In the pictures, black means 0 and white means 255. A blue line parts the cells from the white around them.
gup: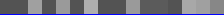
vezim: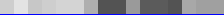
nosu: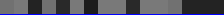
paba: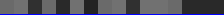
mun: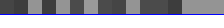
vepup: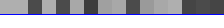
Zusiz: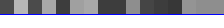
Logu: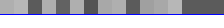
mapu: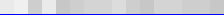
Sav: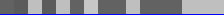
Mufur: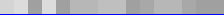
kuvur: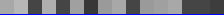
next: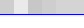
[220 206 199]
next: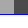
[154 168 175]
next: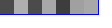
[ 75 154 168]
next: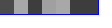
[142  69  61]
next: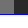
[121  28 121]

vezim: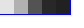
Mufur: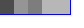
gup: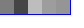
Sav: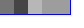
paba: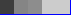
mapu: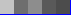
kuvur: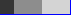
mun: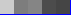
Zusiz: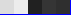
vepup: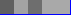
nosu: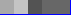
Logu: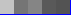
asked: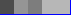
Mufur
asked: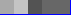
nosu

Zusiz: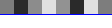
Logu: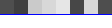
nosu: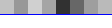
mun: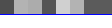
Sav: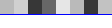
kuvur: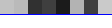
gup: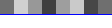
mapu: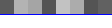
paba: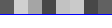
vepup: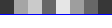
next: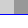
[ 63 158 202]
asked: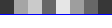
vepup
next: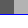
[165  84 194]
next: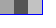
[172  84  97]
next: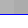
[ 84 208 179]

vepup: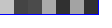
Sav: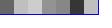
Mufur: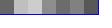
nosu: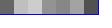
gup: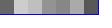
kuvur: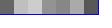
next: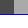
[ 48 163  48]
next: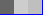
[147 135 170]
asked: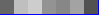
nosu
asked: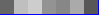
kuvur

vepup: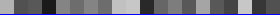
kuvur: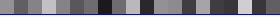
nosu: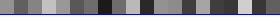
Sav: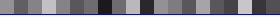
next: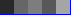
[ 88  68 199]
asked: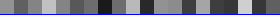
kuvur
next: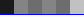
[199  41 102]
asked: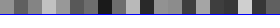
nosu

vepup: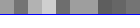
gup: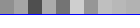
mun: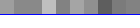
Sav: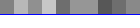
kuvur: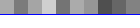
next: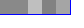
[144  94 123]
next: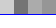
[ 79 102 130]
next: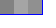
[ 94 123 130]
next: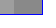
[191 130 165]
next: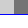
[171 150  79]

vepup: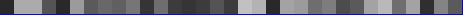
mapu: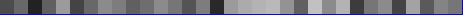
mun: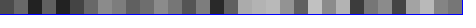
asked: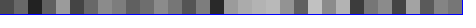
mapu
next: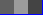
[104 139 125]
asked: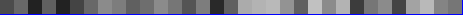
mun
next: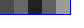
[ 68 104 139]

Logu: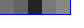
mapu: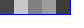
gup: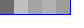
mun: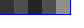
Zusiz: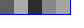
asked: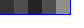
mun
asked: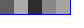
Zusiz
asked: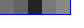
Logu

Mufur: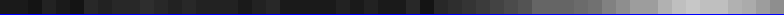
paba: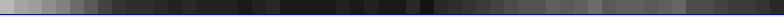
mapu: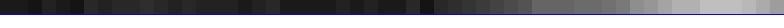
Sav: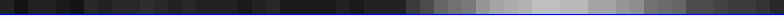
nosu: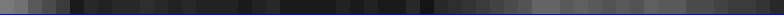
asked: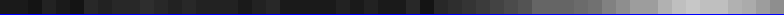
Mufur
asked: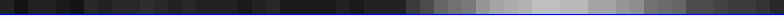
Sav
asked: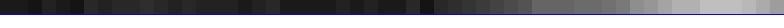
mapu

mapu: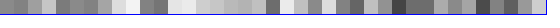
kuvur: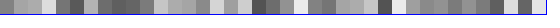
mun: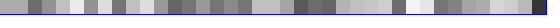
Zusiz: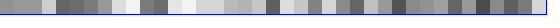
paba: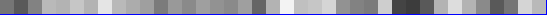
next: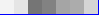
[206 185  53]
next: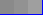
[101 153  75]
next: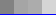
[206 185  53]
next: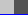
[235 159 138]

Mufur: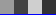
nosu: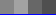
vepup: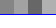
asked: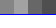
nosu
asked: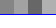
vepup
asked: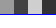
Mufur

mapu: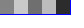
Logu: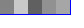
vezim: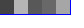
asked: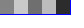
mapu
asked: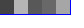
vezim
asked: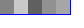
Logu

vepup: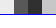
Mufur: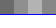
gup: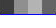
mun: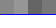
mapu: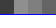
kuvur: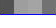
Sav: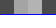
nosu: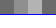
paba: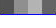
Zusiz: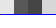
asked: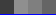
mapu
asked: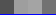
kuvur

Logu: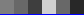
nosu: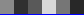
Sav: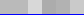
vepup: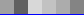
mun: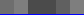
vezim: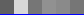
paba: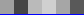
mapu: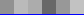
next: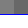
[ 62 208 104]
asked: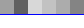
vepup
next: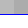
[104 152 194]
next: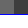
[208 104  40]

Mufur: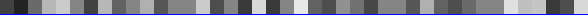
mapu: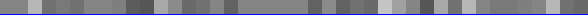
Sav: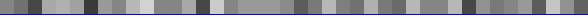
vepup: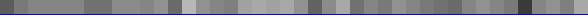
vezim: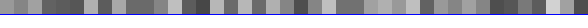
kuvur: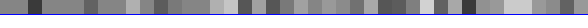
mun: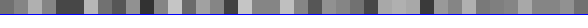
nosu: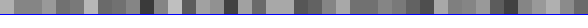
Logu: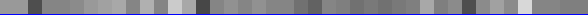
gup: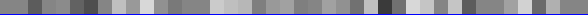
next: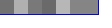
[183  71 145]
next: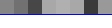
[133 176 121]
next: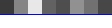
[133 133  86]
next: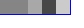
[133 153 153]
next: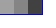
[197 133 133]

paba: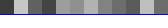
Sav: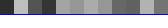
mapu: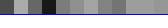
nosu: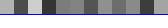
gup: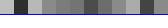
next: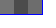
[138 171  68]
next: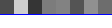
[138  60 164]
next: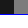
[144 164 130]
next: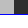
[184 138 124]

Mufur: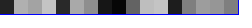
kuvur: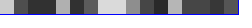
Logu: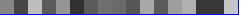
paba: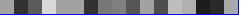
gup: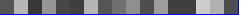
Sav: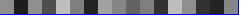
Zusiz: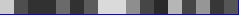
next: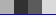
[218 142  70]
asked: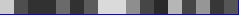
Zusiz
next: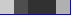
[ 49  91 218]

